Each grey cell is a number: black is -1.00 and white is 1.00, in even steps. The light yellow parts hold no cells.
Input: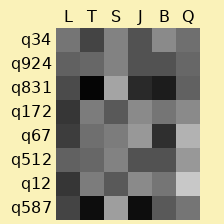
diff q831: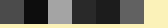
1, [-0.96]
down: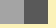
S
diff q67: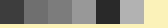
4, [-0.63]
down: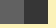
L

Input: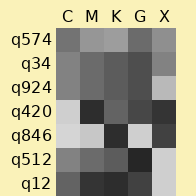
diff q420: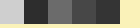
2, [-0.22]
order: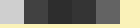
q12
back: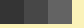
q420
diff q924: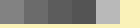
3, [-0.39]

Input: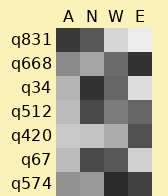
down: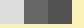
E
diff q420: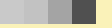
2, [0.35]

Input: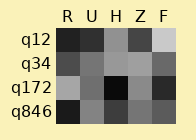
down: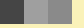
Z
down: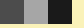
R
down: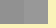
H
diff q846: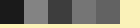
4, [-0.29]
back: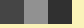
q12

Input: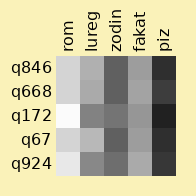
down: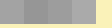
fakat
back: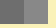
q924
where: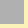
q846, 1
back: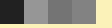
q172
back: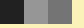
q172
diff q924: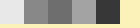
3, [0.33]
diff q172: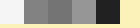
0, [0.97]

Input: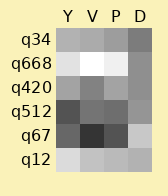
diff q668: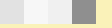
1, [1.00]
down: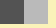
P
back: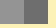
q512

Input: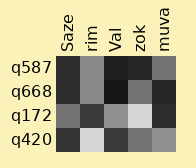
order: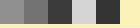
q420
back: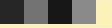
q668
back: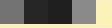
q587
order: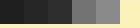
q587

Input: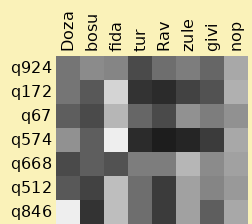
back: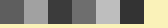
q846
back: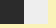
q574
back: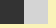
q172

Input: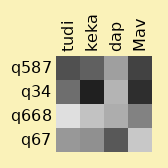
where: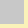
q67, 3
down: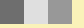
tudi

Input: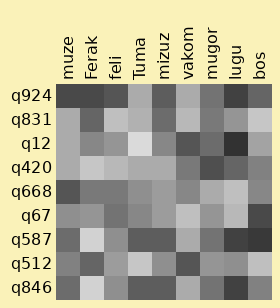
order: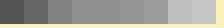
q512
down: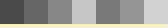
Ferak
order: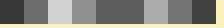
q587
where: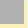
q831, 3
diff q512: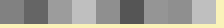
3, [0.55]
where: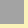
q12, 8

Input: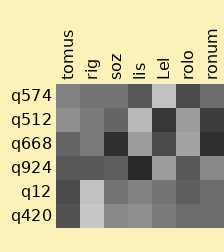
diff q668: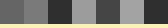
4, [-0.41]
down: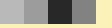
lis
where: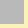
q512, 3
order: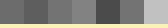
q12

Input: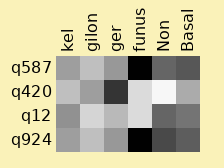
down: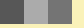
Basal
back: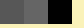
q587
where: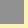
q12, 0
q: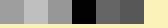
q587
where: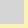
q12, 1
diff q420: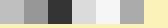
1, [0.24]

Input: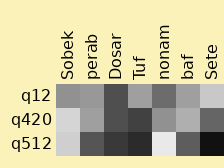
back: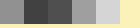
q420
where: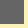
q420, 6
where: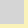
q420, 0
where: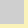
q512, 0
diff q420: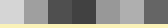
4, [0.14]
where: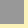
q12, 1

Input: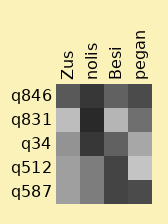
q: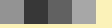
q34
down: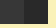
nolis
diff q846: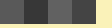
3, [-0.41]

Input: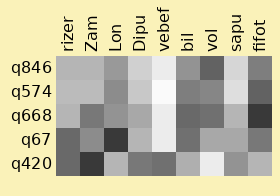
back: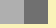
q420
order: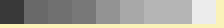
q668
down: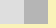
sapu
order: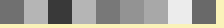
q668
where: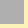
q420, 5

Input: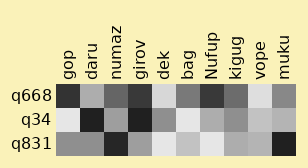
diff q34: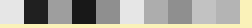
3, [-0.75]
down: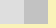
vope
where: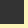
q668, 0
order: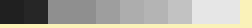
q831

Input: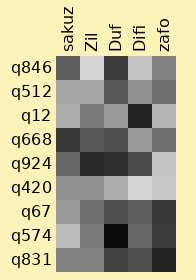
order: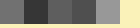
q67
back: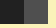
q831
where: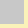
q420, 4
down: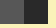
Zil

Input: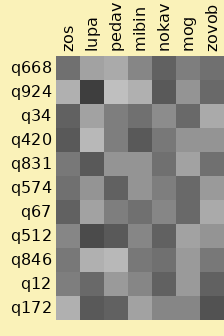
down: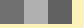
zos
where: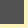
q172, 6
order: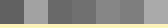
q67
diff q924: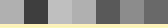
5, [0.16]
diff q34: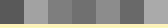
0, [-0.24]
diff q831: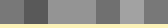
6, [-0.12]
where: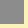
q34, 4

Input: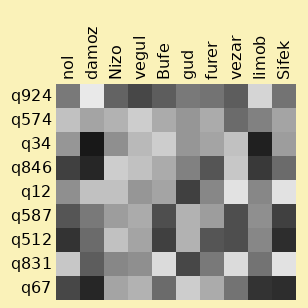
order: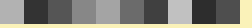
q512
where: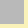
q34, 3
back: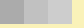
q846
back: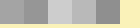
q34
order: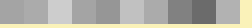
q574
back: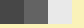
q924
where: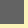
q924, 2

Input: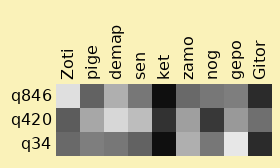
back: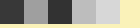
q420
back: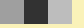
q420
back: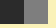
q846
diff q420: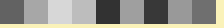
0, [-0.28]
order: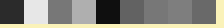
q34

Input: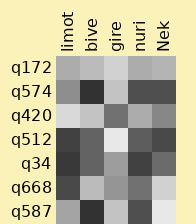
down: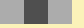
nuri
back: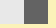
q512
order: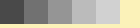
q668
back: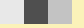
q587
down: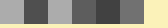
nuri
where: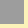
q34, 2
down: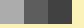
nuri

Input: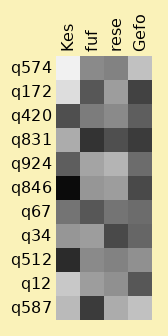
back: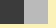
q587
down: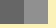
Gefo
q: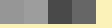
q34
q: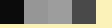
q846

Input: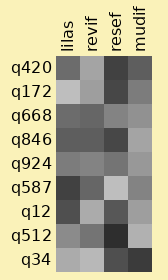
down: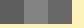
revif
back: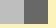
q587

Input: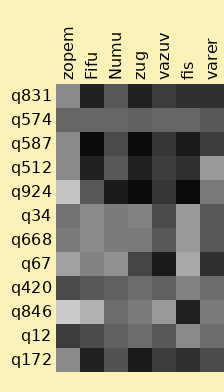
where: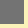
q34, 0
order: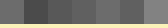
q420
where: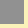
q67, 2
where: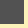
q172, 2
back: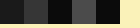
q587
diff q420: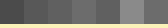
5, [0.02]

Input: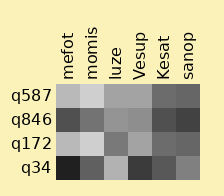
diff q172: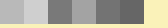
4, [-0.15]
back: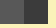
q34
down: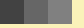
sanop

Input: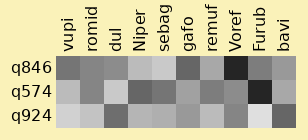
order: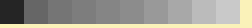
q846
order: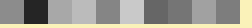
q574
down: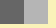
Niper

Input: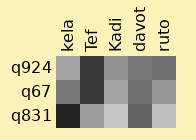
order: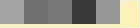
q67
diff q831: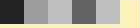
2, [0.55]

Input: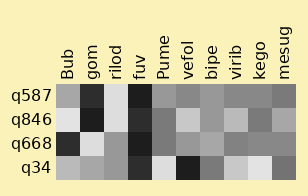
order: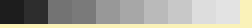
q34
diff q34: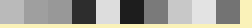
1, [0.31]
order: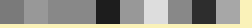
q587
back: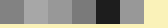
q668

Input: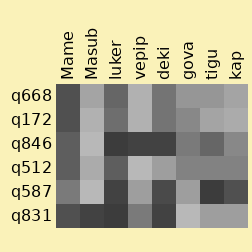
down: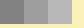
gova
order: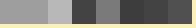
q831
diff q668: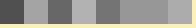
7, [0.29]
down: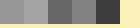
tigu
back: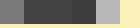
q846

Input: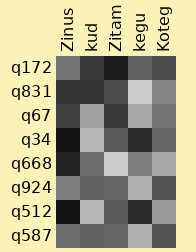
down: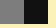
Zinus
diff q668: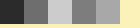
0, [-0.71]

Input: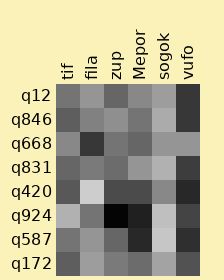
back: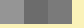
q831
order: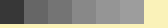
q12

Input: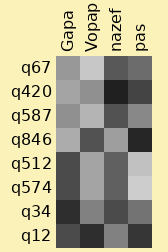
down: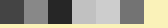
pas
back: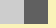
q574
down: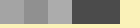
Gapa
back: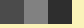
q34

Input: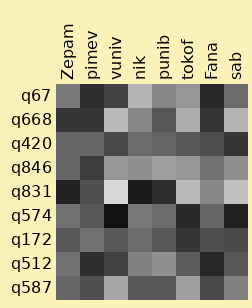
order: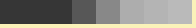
q668
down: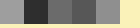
punib
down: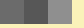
punib
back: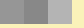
q67
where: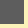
q512, 5
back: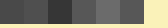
q172

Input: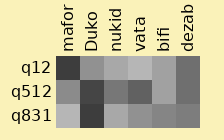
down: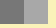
nukid
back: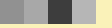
q831
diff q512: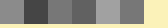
5, [-0.13]
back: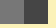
q512
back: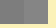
q831

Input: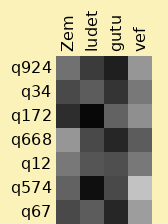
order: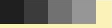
q924
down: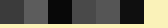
ludet
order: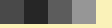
q668
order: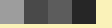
q67
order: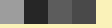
q67
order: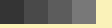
q34

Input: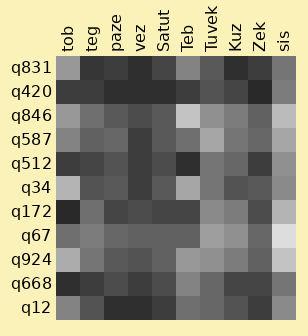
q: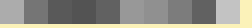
q924
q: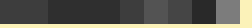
q420
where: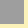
q67, 6
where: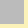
q846, 9
